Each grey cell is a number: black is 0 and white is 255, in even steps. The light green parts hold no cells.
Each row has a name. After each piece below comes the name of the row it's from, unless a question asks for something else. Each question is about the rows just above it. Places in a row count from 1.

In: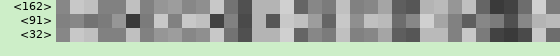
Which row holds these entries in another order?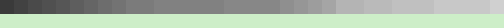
<32>
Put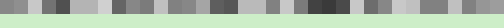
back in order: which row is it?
<32>
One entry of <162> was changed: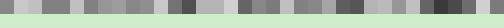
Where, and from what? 33, [66]
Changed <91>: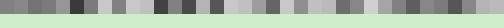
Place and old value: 33, [80]
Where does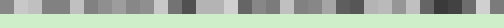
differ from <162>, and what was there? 8, [150]

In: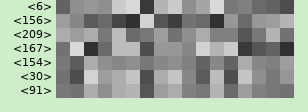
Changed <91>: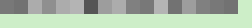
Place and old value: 13, [106]
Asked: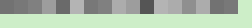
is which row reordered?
<91>
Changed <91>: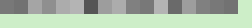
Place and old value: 3, [172]
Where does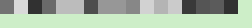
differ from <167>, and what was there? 16, [99]
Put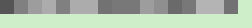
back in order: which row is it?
<91>

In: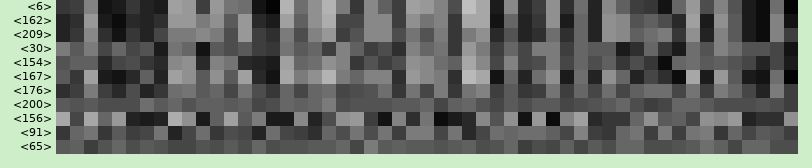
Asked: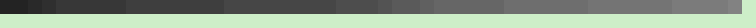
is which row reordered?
<176>
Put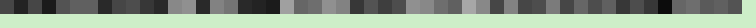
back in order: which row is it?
<154>
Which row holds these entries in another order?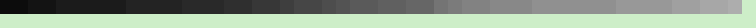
<162>
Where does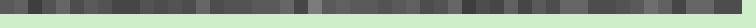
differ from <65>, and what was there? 13, [90]
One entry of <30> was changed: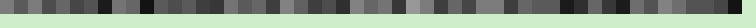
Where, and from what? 4, [70]
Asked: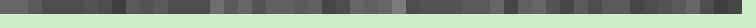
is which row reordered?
<200>

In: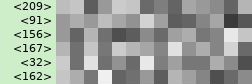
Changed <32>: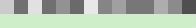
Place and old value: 8, [126]
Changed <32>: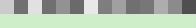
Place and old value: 10, [119]
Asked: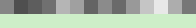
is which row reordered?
<156>
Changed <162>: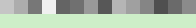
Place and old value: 8, [93]
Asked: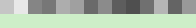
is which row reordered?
<156>
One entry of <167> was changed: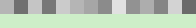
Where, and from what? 8, [133]

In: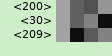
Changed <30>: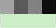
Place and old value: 2, [97]
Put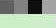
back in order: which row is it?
<30>
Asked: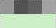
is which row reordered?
<200>
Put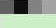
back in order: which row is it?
<30>
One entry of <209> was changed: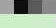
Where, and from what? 4, [130]

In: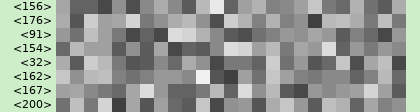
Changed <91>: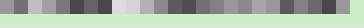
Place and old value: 18, [145]
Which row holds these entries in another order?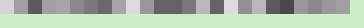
<167>
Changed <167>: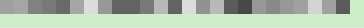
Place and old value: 3, [137]
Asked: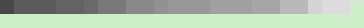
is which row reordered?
<154>
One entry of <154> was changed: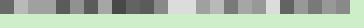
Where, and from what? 14, [212]
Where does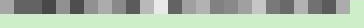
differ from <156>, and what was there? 7, [137]

